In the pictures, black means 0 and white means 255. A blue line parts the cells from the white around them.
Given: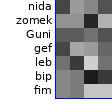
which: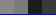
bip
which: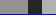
zomek
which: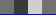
leb
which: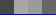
gef

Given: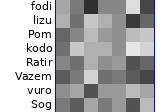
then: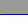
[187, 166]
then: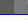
[211, 112]
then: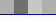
[143, 58]
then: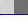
[122, 91]

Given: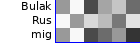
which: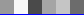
Bulak
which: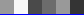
mig

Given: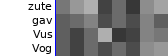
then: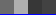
[131, 119]
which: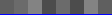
gav
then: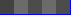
[141, 152]
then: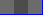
[76, 141]
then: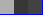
[131, 119]
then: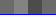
[76, 131]

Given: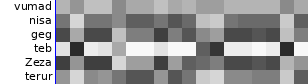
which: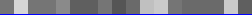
nisa
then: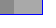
[192, 169]
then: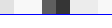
[236, 42]
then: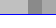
[169, 192]

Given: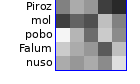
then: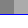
[151, 62]
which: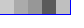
Falum
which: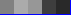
Piroz
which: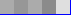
nuso
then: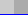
[151, 90]

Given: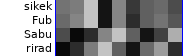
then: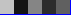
[115, 86]
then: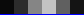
[65, 174]
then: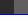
[115, 86]
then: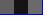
[155, 44]
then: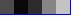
[96, 20]
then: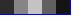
[65, 174]

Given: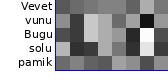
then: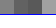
[142, 78]
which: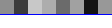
vunu
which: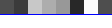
Bugu

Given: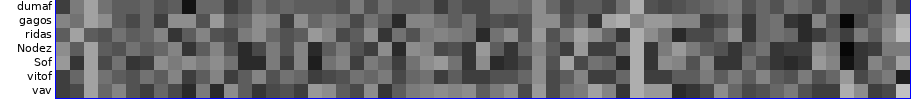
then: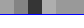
[42, 53]
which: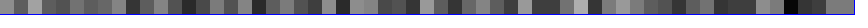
Nodez

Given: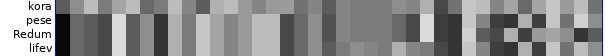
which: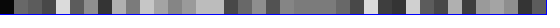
Redum
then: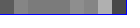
[114, 198]
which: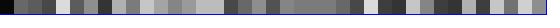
pese

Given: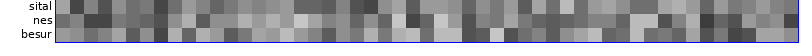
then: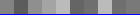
[101, 164]
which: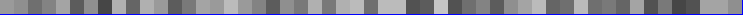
besur

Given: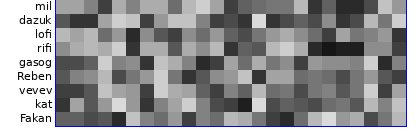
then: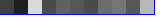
[130, 194]
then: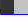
[172, 130]
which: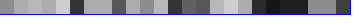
rifi
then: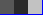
[130, 109]
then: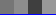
[141, 141]
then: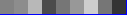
[87, 141]
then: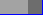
[118, 109]

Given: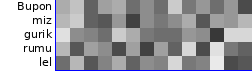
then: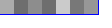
[110, 151]
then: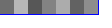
[131, 215]
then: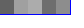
[110, 203]
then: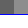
[131, 215]

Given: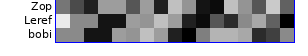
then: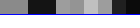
[86, 43]
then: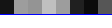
[43, 138]
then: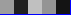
[11, 192]

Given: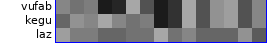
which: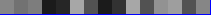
vufab
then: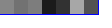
[146, 158]

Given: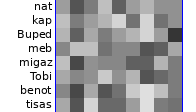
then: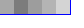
[157, 53]
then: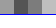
[96, 157]

